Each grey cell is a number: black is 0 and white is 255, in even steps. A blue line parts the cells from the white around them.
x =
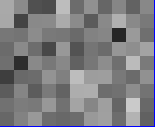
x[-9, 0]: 169
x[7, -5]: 134
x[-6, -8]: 72
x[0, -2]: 98
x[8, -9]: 153
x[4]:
[111, 45, 137, 120, 136, 97, 119, 141, 111, 187, 122]
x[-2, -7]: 113
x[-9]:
[169, 139, 80, 76, 189, 108, 145, 102, 134, 98, 136]
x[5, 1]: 105
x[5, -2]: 107
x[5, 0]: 62
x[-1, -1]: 97
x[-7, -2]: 154
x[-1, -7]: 104
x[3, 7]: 107
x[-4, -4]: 158
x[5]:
[62, 105, 108, 147, 128, 189, 157, 158, 121, 107, 145]
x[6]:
[92, 133, 92, 122, 99, 173, 174, 109, 113, 141, 115]
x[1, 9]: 137
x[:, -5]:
[145, 91, 130, 117, 119, 157, 174, 134, 153]
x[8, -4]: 160
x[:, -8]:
[76, 138, 121, 72, 120, 147, 122, 152, 109]

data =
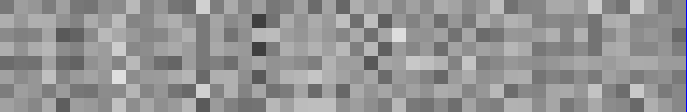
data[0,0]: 120
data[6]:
[125, 158, 150, 125, 155, 119, 116, 140, 138, 181, 133, 149, 117, 105, 208, 131, 176, 131, 166, 114, 124, 164, 107, 160, 103, 170, 148, 166, 142, 161, 146, 172, 167, 133, 151, 184, 108, 136, 132, 166, 169, 151, 195, 131, 109, 201, 156, 122, 136]
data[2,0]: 138
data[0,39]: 169
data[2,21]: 149
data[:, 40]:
[169, 132, 132, 124, 158, 120, 169, 120]
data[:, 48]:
[136, 136, 105, 126, 155, 121, 136, 136]
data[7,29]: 121
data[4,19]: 146
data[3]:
[174, 147, 172, 183, 141, 131, 164, 156, 205, 136, 141, 161, 170, 156, 121, 169, 157, 153, 63, 125, 174, 161, 178, 160, 185, 127, 184, 95, 155, 134, 153, 110, 163, 142, 162, 153, 183, 171, 119, 131, 124, 139, 115, 169, 173, 135, 135, 149, 126]
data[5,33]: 171
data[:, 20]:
[128, 171, 157, 174, 149, 178, 124, 160]
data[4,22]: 126
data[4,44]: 164
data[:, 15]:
[125, 165, 162, 169, 128, 175, 131, 155]
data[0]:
[120, 158, 150, 125, 160, 119, 116, 143, 138, 185, 133, 149, 117, 110, 208, 125, 171, 134, 158, 119, 128, 161, 107, 163, 103, 174, 148, 166, 137, 161, 138, 172, 163, 138, 151, 189, 113, 133, 134, 169, 169, 154, 202, 131, 114, 201, 156, 122, 136]
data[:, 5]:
[119, 131, 99, 131, 99, 154, 119, 158]
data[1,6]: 171
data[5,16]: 176
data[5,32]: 155
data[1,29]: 130
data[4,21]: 140
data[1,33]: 121
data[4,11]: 111
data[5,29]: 148
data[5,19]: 146
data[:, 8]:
[138, 187, 168, 205, 132, 223, 138, 193]

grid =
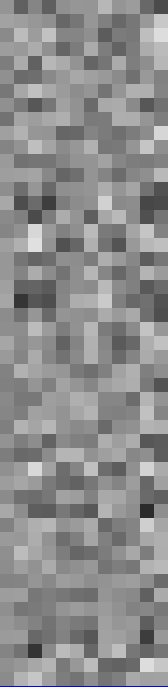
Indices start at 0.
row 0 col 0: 148
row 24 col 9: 104
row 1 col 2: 151
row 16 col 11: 130
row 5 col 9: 112
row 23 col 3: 155
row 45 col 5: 105
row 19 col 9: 127
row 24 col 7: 134
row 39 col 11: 174
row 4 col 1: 171
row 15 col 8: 185
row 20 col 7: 185
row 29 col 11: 133
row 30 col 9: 145
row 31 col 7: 174
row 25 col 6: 176
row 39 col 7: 124
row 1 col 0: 162
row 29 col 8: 128
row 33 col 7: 109
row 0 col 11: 75
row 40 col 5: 144
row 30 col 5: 138
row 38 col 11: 175
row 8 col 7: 123
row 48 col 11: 162
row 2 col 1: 188
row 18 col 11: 118
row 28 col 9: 108
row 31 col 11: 91
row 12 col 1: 160
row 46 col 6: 103
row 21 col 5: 173
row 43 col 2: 122
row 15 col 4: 172
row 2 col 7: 92

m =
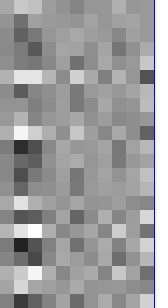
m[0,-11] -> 167
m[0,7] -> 151
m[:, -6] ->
[133, 148, 168, 162, 112, 208, 121, 120, 167, 198, 151, 171, 118, 121, 165, 101, 151, 113, 156, 161, 170, 107]
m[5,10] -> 83
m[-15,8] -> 144
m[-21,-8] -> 154
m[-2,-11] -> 164
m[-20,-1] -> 153
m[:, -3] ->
[176, 161, 136, 117, 144, 179, 152, 144, 137, 168, 120, 121, 147, 156, 158, 133, 204, 130, 110, 199, 152, 137]
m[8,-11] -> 153
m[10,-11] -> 124
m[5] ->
[178, 228, 228, 181, 140, 208, 169, 128, 179, 150, 83]
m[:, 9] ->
[151, 164, 160, 145, 153, 150, 164, 149, 142, 142, 162, 152, 165, 163, 141, 157, 158, 167, 146, 162, 141, 164]
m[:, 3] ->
[157, 154, 150, 141, 136, 181, 143, 140, 151, 174, 137, 145, 138, 143, 160, 128, 174, 129, 136, 175, 159, 131]
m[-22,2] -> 193
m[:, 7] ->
[151, 150, 153, 164, 168, 128, 161, 167, 156, 135, 164, 160, 164, 160, 149, 175, 134, 171, 168, 132, 150, 171]
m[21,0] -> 129
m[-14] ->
[153, 179, 133, 151, 157, 167, 145, 156, 137, 142, 151]
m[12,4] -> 159
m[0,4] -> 146
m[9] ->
[176, 245, 207, 174, 143, 198, 158, 135, 168, 142, 98]
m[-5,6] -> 149
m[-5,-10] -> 34

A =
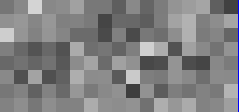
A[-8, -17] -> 118
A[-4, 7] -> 107
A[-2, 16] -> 180
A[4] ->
[104, 114, 101, 114, 88, 140, 164, 107, 161, 145, 72, 77, 148, 77, 69, 136, 123]
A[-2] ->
[119, 130, 97, 130, 105, 151, 122, 137, 145, 62, 146, 92, 126, 115, 130, 121, 180]
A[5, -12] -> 174
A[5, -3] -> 110
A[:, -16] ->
[136, 151, 149, 104, 114, 80, 130, 142]
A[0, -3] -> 165
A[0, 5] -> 161
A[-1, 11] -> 174
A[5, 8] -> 90
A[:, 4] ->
[140, 128, 133, 82, 88, 97, 105, 130]
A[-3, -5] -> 148
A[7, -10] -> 144
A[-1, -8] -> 146
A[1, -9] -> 105
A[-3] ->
[137, 80, 163, 80, 97, 174, 140, 141, 90, 202, 126, 122, 148, 137, 110, 139, 138]
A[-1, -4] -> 171
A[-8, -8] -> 137
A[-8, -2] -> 95
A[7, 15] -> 136
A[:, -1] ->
[65, 165, 101, 147, 123, 138, 180, 159]
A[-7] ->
[145, 151, 134, 151, 128, 130, 122, 69, 105, 104, 93, 125, 163, 178, 127, 141, 165]
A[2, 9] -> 74
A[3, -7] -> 208

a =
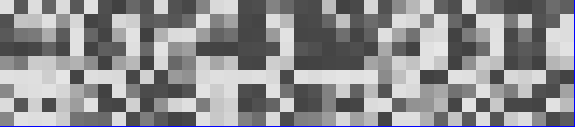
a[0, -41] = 223
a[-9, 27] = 82
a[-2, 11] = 146
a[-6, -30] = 226
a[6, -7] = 225
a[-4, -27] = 216
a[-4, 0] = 224
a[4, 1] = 121
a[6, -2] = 76
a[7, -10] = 181
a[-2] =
[219, 87, 208, 74, 193, 157, 225, 72, 69, 208, 67, 146, 211, 223, 124, 197, 208, 68, 80, 100, 220, 69, 75, 130, 66, 69, 219, 223, 98, 146, 149, 181, 69, 227, 77, 200, 71, 71, 68, 225, 187]
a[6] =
[137, 219, 222, 225, 213, 170, 134, 66, 223, 126, 75, 78, 68, 83, 226, 204, 221, 78, 73, 225, 114, 73, 82, 130, 205, 98, 186, 83, 223, 217, 153, 167, 114, 129, 225, 159, 126, 200, 81, 76, 163]
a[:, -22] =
[131, 221, 154, 81, 206, 216, 225, 100, 218]
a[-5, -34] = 65
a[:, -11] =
[223, 127, 215, 225, 225, 65, 153, 149, 175]
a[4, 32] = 65
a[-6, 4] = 70
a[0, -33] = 65
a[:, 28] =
[139, 223, 165, 95, 209, 191, 223, 98, 222]
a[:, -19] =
[75, 74, 71, 79, 67, 219, 82, 75, 131]
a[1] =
[81, 195, 192, 223, 147, 214, 68, 76, 215, 206, 90, 96, 86, 108, 225, 130, 162, 72, 69, 221, 184, 72, 74, 102, 192, 87, 108, 95, 223, 216, 127, 223, 103, 72, 221, 222, 122, 211, 83, 94, 221]
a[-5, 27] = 148
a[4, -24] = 70
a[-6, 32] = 72
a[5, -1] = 67
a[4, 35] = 191
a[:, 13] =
[72, 108, 221, 158, 129, 145, 83, 223, 72]
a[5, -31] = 209
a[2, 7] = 68
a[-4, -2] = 86

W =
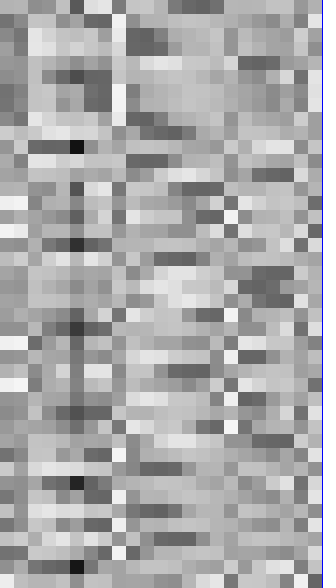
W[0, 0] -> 179
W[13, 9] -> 200
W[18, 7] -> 209
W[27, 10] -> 172
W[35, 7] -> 102
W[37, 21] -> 126
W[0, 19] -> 194
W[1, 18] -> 152
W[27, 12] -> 157
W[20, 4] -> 167
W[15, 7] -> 212
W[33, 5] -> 219
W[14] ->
[239, 243, 133, 176, 179, 135, 188, 195, 149, 187, 168, 165, 155, 137, 165, 209, 116, 229, 209, 195, 199, 190, 109]
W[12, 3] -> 193
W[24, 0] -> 240
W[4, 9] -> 184
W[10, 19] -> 228
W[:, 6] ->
[222, 105, 199, 198, 163, 101, 111, 106, 200, 214, 144, 195, 171, 217, 188, 171, 193, 99, 229, 167, 163, 173, 168, 99, 182, 150, 227, 186, 146, 102, 151, 167, 107, 200, 99, 104, 196, 104, 226, 135, 118, 194]
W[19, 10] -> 170
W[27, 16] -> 118
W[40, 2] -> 117
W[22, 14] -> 107
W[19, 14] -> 206
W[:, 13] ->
[104, 195, 180, 181, 200, 193, 195, 196, 179, 122, 166, 178, 230, 103, 137, 144, 144, 192, 99, 227, 200, 231, 151, 191, 145, 197, 102, 138, 198, 193, 174, 228, 197, 151, 189, 196, 166, 196, 101, 192, 174, 182]
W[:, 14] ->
[99, 193, 186, 180, 199, 183, 194, 192, 186, 170, 164, 180, 214, 101, 165, 106, 188, 176, 131, 206, 199, 218, 107, 178, 143, 194, 100, 158, 188, 183, 119, 207, 193, 180, 172, 192, 182, 193, 143, 196, 165, 218]
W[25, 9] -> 214
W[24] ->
[240, 243, 108, 155, 182, 103, 182, 193, 148, 192, 178, 164, 164, 145, 143, 186, 125, 230, 224, 199, 198, 157, 130]
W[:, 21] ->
[152, 129, 206, 197, 162, 114, 139, 131, 205, 179, 140, 192, 218, 150, 190, 147, 217, 113, 174, 203, 162, 225, 147, 113, 157, 163, 159, 179, 162, 114, 147, 205, 133, 180, 113, 127, 183, 126, 177, 163, 127, 240]
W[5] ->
[141, 147, 192, 139, 105, 77, 101, 102, 197, 180, 181, 191, 196, 193, 183, 166, 179, 150, 140, 176, 215, 114, 228]
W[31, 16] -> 147
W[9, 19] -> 189
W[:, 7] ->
[229, 102, 158, 187, 146, 102, 103, 102, 161, 195, 179, 195, 164, 230, 195, 212, 194, 114, 209, 164, 145, 164, 211, 110, 193, 139, 228, 196, 141, 102, 197, 164, 102, 197, 123, 102, 200, 101, 203, 104, 167, 192]
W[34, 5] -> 36
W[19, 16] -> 146
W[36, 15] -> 182
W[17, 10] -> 182
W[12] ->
[163, 158, 195, 193, 189, 162, 171, 164, 185, 139, 157, 203, 223, 230, 214, 196, 143, 165, 112, 103, 99, 218, 172]
